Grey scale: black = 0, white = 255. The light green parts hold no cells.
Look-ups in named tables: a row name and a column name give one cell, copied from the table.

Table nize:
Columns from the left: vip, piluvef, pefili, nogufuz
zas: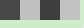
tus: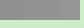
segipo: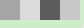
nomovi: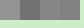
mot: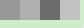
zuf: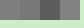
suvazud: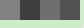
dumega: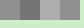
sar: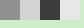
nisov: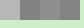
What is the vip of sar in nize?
144
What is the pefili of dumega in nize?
173
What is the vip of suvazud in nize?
129
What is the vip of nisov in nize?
183
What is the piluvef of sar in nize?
211
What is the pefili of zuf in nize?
93
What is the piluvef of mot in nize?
175
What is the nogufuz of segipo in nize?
200
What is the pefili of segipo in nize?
93
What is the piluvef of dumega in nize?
117
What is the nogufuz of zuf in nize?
129
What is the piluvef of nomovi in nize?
114
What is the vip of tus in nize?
144
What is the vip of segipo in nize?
165
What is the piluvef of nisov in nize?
130
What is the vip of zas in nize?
72
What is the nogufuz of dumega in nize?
144
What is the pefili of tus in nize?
146
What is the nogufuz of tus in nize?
149

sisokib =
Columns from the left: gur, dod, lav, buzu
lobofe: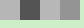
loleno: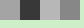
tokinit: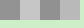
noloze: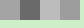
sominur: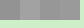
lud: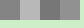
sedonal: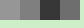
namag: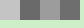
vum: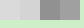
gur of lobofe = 182
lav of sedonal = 55
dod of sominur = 162
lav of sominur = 151
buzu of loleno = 135
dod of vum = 212

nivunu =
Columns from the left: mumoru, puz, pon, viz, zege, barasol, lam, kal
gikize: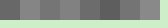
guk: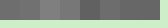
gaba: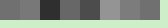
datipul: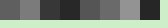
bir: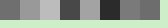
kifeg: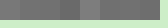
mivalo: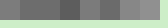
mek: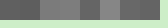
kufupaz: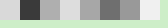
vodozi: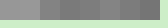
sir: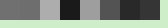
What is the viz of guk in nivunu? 119
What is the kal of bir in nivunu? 109
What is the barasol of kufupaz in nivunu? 111
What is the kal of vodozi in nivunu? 117
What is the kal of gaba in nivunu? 112
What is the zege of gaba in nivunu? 76
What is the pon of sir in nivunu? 173
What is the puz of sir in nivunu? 110
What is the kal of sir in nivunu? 53
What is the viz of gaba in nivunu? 103
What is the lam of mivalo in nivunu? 135
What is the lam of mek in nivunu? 104
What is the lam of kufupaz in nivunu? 153
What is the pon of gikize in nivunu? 117
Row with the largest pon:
bir

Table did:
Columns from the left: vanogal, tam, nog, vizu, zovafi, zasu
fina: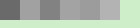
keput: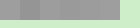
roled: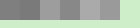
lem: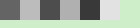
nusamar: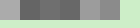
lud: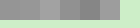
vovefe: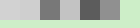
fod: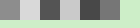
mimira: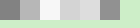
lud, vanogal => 149
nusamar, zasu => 139
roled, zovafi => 170
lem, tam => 188
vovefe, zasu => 144
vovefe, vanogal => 210
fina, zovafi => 156
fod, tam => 217
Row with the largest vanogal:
vovefe

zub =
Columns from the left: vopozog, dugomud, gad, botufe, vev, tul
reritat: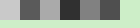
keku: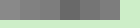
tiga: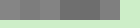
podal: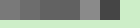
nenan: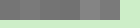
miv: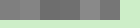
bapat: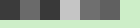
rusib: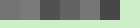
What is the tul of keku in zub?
125
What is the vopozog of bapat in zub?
59
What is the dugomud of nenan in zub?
122
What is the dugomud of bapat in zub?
106
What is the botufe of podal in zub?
97
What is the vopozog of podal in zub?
121
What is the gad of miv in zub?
110
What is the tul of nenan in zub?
122
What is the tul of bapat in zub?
96
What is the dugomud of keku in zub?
129
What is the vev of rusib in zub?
118
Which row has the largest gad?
reritat

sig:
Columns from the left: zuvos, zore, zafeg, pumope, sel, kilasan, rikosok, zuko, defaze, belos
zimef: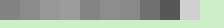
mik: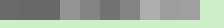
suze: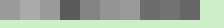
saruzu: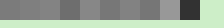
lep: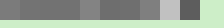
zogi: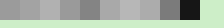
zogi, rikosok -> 183
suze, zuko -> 109
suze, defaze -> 114
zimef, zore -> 139
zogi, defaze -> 123
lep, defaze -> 193
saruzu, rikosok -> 130
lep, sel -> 131
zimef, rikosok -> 137
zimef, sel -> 131
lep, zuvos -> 123
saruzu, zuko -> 118
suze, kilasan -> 148

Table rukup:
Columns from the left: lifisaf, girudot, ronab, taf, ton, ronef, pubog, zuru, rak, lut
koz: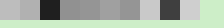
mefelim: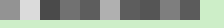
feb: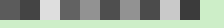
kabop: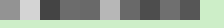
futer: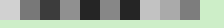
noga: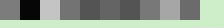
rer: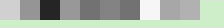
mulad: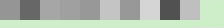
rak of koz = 63
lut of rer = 177
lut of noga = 107
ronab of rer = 37
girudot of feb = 68
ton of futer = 37
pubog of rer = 114
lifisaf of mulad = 149
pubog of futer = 37
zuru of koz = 201
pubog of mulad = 152
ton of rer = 114
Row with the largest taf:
mulad

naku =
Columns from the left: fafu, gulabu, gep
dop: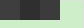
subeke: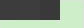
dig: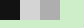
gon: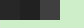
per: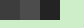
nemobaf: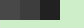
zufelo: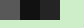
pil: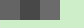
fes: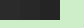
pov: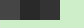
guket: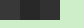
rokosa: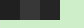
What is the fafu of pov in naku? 69
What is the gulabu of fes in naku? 40
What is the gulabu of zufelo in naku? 17
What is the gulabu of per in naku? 76
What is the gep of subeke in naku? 57
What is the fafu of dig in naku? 18
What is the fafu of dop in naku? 62
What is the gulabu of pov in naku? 41
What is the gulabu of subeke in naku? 61
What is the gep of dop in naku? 59
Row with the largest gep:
dig

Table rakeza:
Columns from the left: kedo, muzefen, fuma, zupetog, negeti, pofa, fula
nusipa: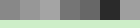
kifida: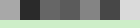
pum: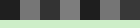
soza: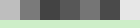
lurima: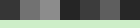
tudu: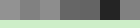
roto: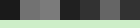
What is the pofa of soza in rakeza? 74
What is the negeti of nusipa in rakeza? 103
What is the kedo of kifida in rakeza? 168
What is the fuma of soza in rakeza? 67
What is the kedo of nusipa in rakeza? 136
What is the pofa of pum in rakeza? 117
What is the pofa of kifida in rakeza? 71
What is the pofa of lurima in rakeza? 94
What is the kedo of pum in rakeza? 31
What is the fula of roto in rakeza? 50
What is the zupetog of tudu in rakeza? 102
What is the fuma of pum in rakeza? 51
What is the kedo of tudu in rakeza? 146
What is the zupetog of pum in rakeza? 125
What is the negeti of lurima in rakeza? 60
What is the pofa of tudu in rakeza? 36
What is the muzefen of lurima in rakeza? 114
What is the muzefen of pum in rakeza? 118
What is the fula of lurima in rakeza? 39
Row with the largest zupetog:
pum

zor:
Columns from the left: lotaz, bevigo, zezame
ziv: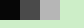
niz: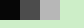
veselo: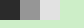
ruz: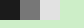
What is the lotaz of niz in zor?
6
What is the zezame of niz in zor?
183
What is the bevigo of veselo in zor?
150
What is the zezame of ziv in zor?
182
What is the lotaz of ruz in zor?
27
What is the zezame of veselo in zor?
226
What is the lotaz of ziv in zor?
6
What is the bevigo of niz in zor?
76
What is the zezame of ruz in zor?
226
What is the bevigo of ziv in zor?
74
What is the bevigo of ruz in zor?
119
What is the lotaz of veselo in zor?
43
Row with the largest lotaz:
veselo

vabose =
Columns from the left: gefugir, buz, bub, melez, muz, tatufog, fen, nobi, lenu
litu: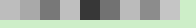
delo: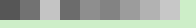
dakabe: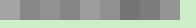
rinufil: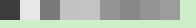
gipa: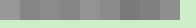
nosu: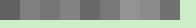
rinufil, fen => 135
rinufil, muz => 195
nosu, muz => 105
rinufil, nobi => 147
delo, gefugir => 86
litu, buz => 169
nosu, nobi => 138
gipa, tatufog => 138
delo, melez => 108
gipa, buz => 134
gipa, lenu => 142
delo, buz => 114
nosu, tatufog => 120
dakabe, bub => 145
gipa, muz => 147
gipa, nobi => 128

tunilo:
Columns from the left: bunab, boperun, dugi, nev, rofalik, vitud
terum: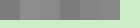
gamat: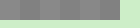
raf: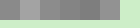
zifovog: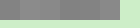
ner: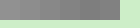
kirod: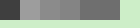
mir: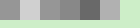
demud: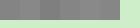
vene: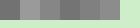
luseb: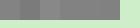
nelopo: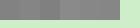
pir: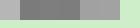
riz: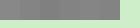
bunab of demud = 132
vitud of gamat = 129
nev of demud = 133
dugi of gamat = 137
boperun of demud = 136
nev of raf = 132
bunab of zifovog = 131
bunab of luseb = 131
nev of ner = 131
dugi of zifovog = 137
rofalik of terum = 132
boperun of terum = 141
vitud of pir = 162

